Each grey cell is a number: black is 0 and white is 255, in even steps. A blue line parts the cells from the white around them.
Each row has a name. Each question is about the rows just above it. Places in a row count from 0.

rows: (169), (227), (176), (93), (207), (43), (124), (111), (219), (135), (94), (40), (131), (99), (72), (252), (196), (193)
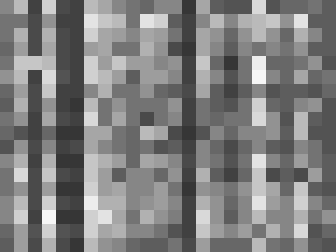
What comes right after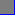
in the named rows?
[65]
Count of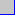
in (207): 4
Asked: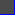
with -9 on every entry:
[65]

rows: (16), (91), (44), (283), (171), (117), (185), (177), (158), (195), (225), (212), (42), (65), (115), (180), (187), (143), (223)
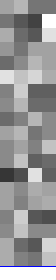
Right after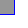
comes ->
[117]
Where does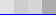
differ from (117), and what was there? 1, [194]

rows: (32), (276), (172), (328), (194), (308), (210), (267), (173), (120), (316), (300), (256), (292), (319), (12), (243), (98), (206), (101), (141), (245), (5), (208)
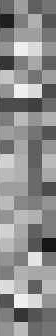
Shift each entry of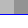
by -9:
[177 138]
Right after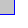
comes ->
[158]
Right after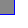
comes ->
[125]
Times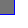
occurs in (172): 2
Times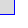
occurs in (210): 1
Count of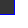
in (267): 0

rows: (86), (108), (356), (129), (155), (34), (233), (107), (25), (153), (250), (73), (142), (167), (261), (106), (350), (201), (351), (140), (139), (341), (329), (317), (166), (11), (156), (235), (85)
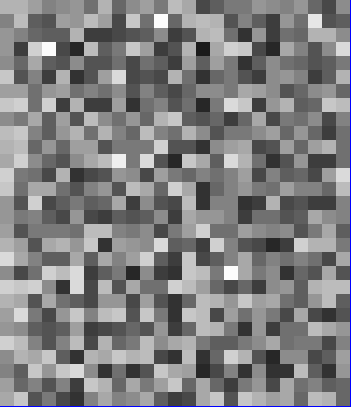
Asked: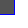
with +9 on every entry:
[92]
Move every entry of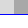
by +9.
[227 177]
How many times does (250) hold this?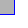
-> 2
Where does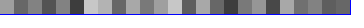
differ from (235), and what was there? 13, [103]
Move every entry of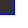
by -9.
[41]
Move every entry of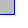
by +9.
[197]

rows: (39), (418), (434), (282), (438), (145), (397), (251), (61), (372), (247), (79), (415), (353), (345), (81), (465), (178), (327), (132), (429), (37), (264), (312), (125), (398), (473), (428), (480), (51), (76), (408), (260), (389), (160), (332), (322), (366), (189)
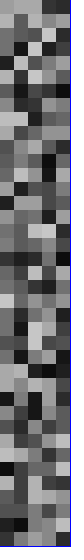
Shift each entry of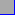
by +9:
[178]
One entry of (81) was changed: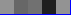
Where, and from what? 4, [158]
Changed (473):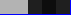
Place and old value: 0, [169]

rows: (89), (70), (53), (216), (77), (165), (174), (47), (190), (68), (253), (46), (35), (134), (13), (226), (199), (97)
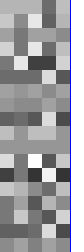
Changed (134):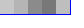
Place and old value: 3, [108]
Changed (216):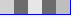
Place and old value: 1, [120]
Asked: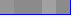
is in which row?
(47)
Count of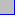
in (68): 3
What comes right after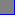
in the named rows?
[161]
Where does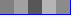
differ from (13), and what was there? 0, [120]
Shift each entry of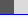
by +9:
[ 96 228]

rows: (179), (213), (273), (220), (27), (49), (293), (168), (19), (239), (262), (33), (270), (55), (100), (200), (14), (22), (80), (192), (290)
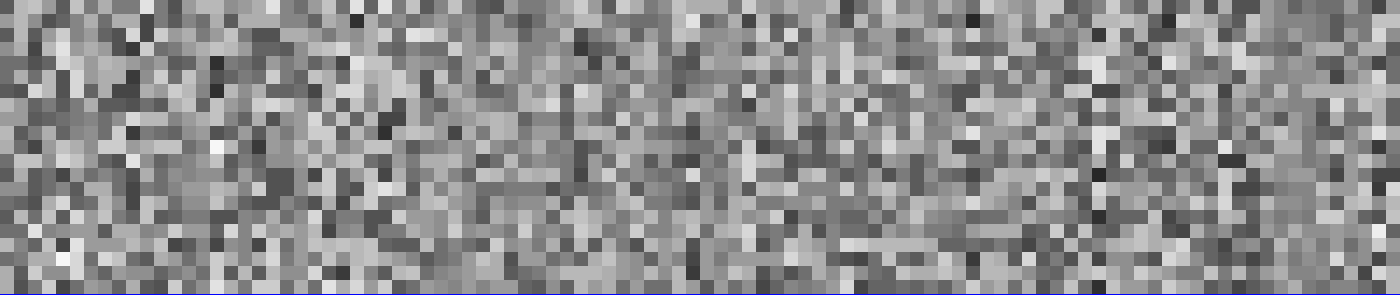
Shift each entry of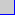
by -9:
[195]
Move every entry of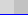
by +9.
[224 203]
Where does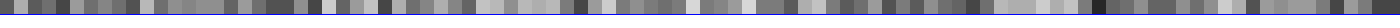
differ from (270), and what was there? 10, [174]
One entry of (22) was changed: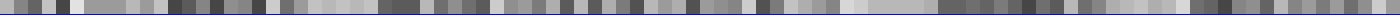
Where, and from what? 32, [133]
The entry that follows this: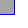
[215]
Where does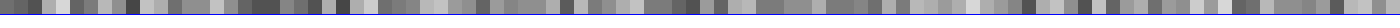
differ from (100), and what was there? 6, [111]
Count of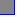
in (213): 12

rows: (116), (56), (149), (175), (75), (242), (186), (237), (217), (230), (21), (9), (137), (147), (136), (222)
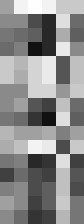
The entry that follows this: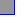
[201]
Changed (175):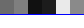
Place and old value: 3, [40]
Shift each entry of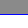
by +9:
[147 147]
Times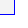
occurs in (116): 2
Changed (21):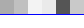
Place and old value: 4, [76]
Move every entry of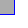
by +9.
[181]

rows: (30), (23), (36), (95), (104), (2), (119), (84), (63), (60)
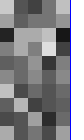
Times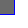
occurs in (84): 0
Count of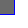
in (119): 2
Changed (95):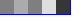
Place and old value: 4, [65]
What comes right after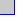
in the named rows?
[84]

